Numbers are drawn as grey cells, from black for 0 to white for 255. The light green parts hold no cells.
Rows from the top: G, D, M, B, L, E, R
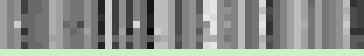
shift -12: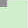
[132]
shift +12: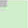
[200]

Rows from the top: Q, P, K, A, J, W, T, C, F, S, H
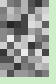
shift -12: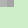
[167 153]
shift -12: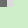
[ 96 208]
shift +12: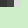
[ 66  81 232]
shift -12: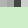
[167 153  57 195]
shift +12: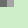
[120 177]
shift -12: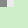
[124 223]
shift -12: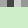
[153  57 195 140]

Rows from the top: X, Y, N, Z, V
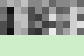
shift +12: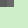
[105 117]
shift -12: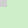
[195]

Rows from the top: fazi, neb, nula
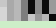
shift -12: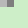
[172 114]
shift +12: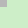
[196]
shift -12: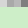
[202 157 172 114]
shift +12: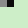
[151  23]
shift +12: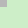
[196]
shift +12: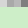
[226 181 196 138]
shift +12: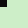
[23]

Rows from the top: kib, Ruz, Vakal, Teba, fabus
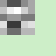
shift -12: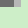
[ 97  97 171]
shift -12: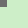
[97]
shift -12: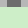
[171  97  97 171]
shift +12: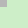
[195]
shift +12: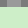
[135 166 166 135]

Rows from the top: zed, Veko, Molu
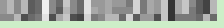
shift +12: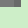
[133 133 118]
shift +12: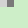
[223 133]
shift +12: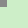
[149]
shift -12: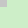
[186]

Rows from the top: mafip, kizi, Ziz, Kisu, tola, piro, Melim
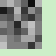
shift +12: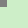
[139]
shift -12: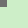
[99]
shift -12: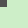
[69]
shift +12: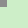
[153]
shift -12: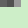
[ 85  69 141]
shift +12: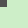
[93]

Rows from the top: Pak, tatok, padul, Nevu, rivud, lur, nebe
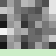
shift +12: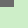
[119 119]
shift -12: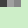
[ 52 148 123]
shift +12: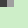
[ 76 172]
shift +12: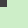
[76]
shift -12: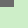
[95 95]

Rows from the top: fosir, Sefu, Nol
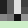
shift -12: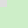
[211]
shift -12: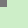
[108]
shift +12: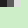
[ 44 105 235]

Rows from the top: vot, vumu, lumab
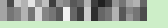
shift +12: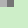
[190 129]
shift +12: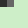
[ 58 114]
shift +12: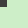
[74]
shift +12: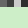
[114  74 215  58]
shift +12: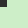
[58]

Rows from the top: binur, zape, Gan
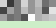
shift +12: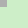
[187]
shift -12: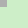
[163]
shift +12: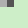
[187  96]
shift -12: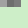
[149  98 111]
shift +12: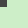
[81]
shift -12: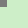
[111]

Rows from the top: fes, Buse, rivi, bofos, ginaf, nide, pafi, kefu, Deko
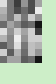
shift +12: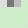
[234 132 203]
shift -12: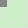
[122]
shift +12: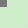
[132]
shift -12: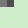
[108  65]
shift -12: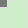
[108]
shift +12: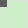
[105]
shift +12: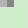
[191 146]

